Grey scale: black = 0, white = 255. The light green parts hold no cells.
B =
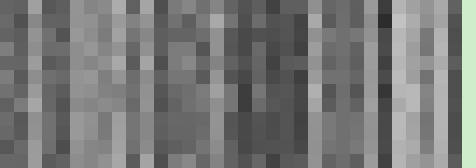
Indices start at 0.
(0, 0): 100
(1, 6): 145
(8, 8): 158
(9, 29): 164
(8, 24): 112
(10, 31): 176
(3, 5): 142
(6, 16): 118
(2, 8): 162
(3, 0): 126
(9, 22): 146
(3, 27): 75
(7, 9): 105
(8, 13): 103
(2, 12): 100
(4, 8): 168
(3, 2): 142
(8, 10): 135
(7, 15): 143
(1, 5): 147
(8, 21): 66
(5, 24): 113
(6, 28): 182
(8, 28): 185
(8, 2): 144
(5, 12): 118
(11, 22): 147
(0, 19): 66
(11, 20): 89
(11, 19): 66
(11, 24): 109
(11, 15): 131
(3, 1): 95
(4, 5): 142
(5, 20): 82
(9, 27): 73
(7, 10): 147

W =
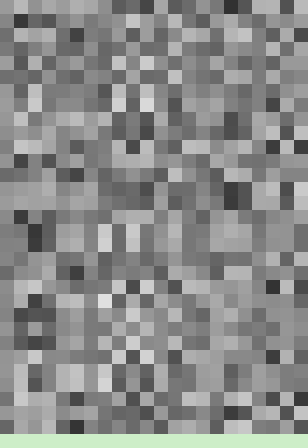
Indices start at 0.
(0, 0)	154
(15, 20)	144
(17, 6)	132
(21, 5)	189
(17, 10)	116
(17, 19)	145
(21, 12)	140
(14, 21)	188
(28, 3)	178
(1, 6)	122
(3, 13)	124
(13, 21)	202
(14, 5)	165
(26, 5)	194
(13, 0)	149
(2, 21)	74
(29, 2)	158
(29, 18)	170
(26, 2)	103
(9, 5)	146
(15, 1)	59
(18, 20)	100
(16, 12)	182
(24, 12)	184
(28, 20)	181
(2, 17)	194
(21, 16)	137
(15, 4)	122
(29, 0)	151
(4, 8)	194
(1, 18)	108
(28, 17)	197
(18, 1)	118
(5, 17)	166
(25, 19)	61
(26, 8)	104
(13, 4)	133
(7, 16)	129
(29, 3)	171
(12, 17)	172

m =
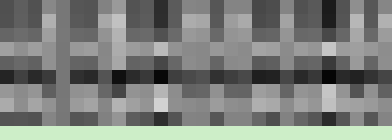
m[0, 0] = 80
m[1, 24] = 85
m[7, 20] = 140
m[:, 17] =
[132, 170, 152, 139, 140, 73, 100, 139, 131]
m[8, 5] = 85
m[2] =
[101, 108, 102, 159, 120, 105, 103, 147, 179, 104, 106, 81, 106, 153, 148, 105, 148, 152, 98, 101, 149, 104, 106, 72, 103, 168, 105, 156]
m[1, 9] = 86
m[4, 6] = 98
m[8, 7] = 129
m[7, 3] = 146
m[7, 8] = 179
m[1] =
[81, 95, 83, 176, 119, 89, 85, 168, 193, 86, 92, 46, 92, 172, 167, 89, 157, 170, 75, 80, 163, 86, 91, 29, 85, 183, 89, 177]
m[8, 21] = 102
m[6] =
[151, 139, 149, 95, 119, 145, 148, 103, 70, 147, 142, 181, 141, 99, 102, 145, 101, 100, 158, 151, 101, 148, 143, 197, 148, 84, 145, 97]
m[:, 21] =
[81, 86, 104, 156, 98, 41, 148, 162, 102]
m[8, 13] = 131
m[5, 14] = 81
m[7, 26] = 154
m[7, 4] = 120
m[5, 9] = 43
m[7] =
[171, 142, 165, 146, 120, 155, 164, 134, 179, 160, 148, 210, 143, 139, 135, 156, 142, 139, 175, 169, 140, 162, 150, 192, 164, 161, 154, 141]
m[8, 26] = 86

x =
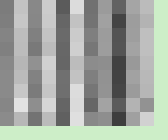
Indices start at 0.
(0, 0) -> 124
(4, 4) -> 102
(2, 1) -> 189
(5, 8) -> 67
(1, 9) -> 157
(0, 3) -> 204
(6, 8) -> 70
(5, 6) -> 127
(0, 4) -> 91
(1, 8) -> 68
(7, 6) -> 102
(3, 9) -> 163
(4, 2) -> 145
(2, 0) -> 132
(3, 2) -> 121
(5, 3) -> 203
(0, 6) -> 113
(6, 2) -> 123
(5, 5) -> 194
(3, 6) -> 119
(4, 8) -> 65
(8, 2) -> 115
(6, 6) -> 118
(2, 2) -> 128
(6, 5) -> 220
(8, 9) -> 160
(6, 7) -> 147

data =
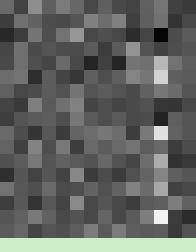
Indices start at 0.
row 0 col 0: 105
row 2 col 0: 40
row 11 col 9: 70
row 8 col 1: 84
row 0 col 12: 65
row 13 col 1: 87
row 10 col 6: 105
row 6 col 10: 96
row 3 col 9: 147
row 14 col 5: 137
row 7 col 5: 129
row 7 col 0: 68
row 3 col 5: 76
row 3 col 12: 78
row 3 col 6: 91
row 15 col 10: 125
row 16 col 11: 93
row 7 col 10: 81
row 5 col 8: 95
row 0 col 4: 122
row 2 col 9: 44
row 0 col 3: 95
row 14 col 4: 67
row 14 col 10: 90
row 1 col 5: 85
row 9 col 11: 225
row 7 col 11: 54
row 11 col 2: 120
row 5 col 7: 78
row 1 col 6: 128
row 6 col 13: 85
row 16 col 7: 89
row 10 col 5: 61
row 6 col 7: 92
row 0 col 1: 66
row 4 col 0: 73

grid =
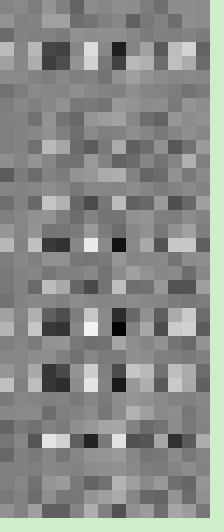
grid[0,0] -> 133
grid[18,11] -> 137
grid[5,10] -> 146
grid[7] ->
[125, 136, 128, 136, 145, 120, 122, 116, 151, 147, 139, 141, 122, 148, 141]
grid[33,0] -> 129
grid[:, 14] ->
[140, 140, 124, 99, 106, 135, 124, 141, 145, 134, 154, 127, 138, 131, 159, 131, 126, 94, 142, 136, 158, 125, 108, 92, 147, 129, 108, 96, 136, 133, 131, 172, 132, 131, 149, 144, 118]
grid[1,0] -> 146
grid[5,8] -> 145
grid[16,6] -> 154
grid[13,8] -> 133
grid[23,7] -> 138
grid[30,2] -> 113
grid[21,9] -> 139
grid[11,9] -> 107
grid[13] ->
[133, 130, 134, 142, 135, 120, 135, 134, 133, 141, 132, 124, 131, 137, 131]
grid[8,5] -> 104
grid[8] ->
[129, 131, 113, 146, 115, 104, 149, 156, 161, 135, 109, 99, 150, 140, 145]
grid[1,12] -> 110
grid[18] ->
[125, 135, 128, 144, 144, 119, 118, 122, 150, 133, 134, 137, 116, 140, 142]
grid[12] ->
[92, 124, 108, 131, 124, 148, 151, 170, 174, 130, 101, 108, 145, 121, 138]
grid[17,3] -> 58
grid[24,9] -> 142
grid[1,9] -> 97
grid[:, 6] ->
[140, 117, 141, 220, 209, 130, 135, 122, 149, 137, 92, 153, 151, 135, 75, 131, 154, 233, 118, 136, 74, 136, 198, 242, 111, 134, 205, 228, 134, 140, 151, 36, 147, 140, 100, 148, 174]
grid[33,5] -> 131
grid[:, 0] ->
[133, 146, 107, 187, 160, 137, 113, 125, 129, 127, 127, 143, 92, 133, 111, 127, 150, 183, 125, 121, 120, 114, 161, 180, 127, 135, 150, 191, 122, 136, 100, 118, 104, 129, 127, 120, 145]
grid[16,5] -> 123
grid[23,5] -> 136
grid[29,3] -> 110
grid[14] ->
[111, 130, 105, 196, 178, 103, 75, 119, 187, 97, 105, 153, 79, 104, 159]
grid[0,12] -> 140
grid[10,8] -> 170
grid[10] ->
[127, 131, 113, 185, 166, 106, 92, 122, 170, 96, 109, 144, 88, 113, 154]
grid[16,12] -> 145
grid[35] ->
[120, 130, 109, 142, 119, 119, 148, 159, 170, 134, 104, 100, 148, 108, 144]
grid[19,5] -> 129

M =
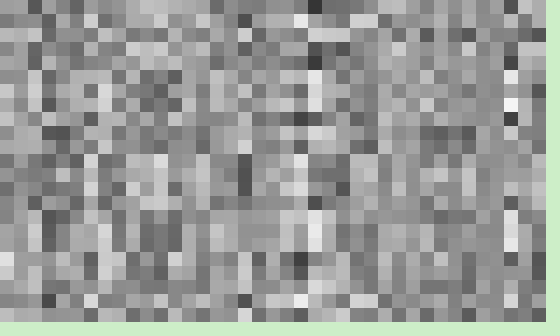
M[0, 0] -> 158
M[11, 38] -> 185
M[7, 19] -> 184
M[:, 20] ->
[146, 178, 141, 166, 125, 193, 144, 199, 109, 195, 153, 184, 159, 199, 145, 200, 191, 193, 114, 132, 164, 193, 127]
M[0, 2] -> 87
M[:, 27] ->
[185, 111, 164, 170, 178, 149, 171, 168, 190, 170, 190, 133, 128, 139, 145, 151, 170, 168, 188, 177, 163, 113, 173]
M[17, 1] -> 148
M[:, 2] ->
[87, 142, 195, 101, 98, 197, 206, 195, 135, 178, 175, 120, 123, 135, 95, 184, 204, 196, 157, 190, 191, 151, 174]
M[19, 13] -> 163
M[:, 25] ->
[120, 208, 149, 132, 118, 158, 135, 146, 100, 154, 111, 187, 178, 171, 158, 170, 140, 145, 115, 127, 146, 211, 131]
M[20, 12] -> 136
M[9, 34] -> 166
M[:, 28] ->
[189, 151, 113, 203, 166, 170, 136, 180, 160, 141, 152, 168, 169, 190, 158, 146, 179, 171, 138, 132, 131, 148, 116]
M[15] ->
[132, 162, 184, 85, 100, 137, 193, 165, 112, 165, 119, 151, 110, 143, 133, 166, 167, 151, 156, 161, 200, 193, 225, 193, 144, 170, 144, 151, 146, 143, 128, 106, 120, 117, 161, 139, 223, 126, 138]
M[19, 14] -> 117
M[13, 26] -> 164
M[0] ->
[158, 161, 87, 159, 131, 100, 156, 139, 148, 172, 192, 188, 178, 171, 163, 107, 141, 127, 124, 144, 146, 126, 53, 110, 112, 120, 142, 185, 189, 159, 130, 165, 144, 167, 137, 159, 81, 194, 173]
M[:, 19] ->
[144, 177, 152, 123, 141, 153, 163, 184, 131, 156, 128, 155, 180, 147, 143, 161, 148, 165, 175, 165, 140, 199, 152]
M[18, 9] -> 110
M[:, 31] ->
[165, 178, 159, 162, 169, 128, 163, 131, 175, 95, 110, 161, 196, 139, 171, 106, 133, 123, 192, 158, 117, 171, 151]
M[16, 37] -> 171
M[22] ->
[189, 171, 174, 145, 148, 150, 108, 184, 177, 110, 140, 112, 186, 142, 116, 151, 146, 214, 112, 152, 127, 95, 170, 181, 203, 131, 126, 173, 116, 166, 106, 151, 133, 91, 159, 142, 116, 127, 94]
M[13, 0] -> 111
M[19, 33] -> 109
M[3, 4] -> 126
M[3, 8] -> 124
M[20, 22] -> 217
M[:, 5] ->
[100, 128, 144, 109, 116, 177, 181, 175, 150, 124, 153, 97, 138, 127, 103, 137, 174, 171, 155, 174, 153, 128, 150]
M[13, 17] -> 82
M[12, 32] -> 154
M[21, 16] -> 134
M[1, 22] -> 163
